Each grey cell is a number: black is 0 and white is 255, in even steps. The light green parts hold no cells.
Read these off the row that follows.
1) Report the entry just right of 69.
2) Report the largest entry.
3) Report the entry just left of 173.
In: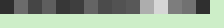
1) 94
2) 214
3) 88

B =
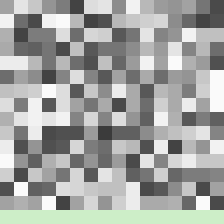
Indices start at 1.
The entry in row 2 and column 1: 242
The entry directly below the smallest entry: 109
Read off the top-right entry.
74
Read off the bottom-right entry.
74
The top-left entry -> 162
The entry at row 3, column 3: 124
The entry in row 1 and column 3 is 199
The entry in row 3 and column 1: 176
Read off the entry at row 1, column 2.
228
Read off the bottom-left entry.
162
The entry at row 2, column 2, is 109
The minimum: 59
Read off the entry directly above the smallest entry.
132
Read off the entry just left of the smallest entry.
155

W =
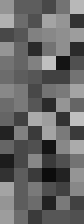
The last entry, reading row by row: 80
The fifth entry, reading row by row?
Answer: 115
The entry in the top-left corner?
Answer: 149
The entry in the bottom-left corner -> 157
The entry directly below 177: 72
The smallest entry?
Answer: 12
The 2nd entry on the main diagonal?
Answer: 108
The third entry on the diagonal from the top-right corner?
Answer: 136
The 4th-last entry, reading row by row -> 58
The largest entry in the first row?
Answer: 184
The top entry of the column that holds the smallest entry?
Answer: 72
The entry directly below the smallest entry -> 80
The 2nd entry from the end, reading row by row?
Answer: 86
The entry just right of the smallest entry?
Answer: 34
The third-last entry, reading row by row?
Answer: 86
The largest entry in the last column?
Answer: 192

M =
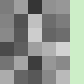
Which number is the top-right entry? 151
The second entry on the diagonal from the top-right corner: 109
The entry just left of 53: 159
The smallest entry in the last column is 109
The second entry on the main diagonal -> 82
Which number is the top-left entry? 124
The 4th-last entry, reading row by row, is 101
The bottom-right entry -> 186
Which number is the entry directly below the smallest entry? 192

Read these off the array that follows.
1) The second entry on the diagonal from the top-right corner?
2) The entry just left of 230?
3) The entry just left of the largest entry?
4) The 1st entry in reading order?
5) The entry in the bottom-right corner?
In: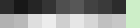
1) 192
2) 207
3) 222
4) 44
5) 199

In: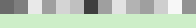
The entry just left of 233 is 126
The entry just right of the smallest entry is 159
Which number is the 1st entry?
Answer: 106
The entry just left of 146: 247

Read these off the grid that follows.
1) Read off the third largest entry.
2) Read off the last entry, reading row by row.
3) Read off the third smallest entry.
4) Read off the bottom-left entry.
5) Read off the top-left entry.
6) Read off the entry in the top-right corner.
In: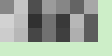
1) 197
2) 92
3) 63
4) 204
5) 134
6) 167
